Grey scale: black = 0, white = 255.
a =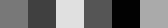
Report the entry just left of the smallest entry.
85
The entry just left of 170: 2

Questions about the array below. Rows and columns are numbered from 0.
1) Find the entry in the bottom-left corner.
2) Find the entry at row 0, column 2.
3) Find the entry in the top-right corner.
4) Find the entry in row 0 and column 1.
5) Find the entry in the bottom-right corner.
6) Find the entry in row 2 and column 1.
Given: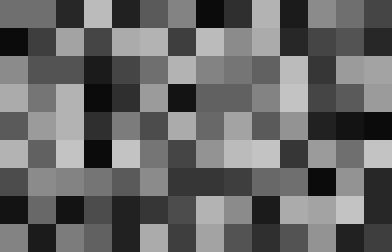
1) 131
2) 39
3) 69
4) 111
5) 62
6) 83

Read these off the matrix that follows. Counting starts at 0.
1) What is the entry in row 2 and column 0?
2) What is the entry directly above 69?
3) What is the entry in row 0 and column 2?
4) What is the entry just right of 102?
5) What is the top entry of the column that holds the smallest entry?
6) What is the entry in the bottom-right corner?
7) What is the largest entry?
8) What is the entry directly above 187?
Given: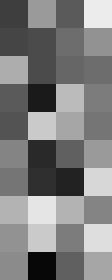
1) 173
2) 62
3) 90
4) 109
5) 154
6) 166
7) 236
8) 102

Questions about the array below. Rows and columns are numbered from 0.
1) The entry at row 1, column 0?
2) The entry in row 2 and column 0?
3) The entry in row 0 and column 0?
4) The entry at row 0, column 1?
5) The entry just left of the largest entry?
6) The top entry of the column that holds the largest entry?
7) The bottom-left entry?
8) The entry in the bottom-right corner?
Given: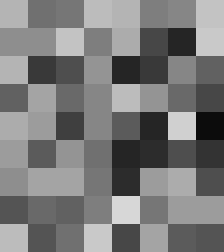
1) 142
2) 180
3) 180
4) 112
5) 126
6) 180
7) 188
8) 84
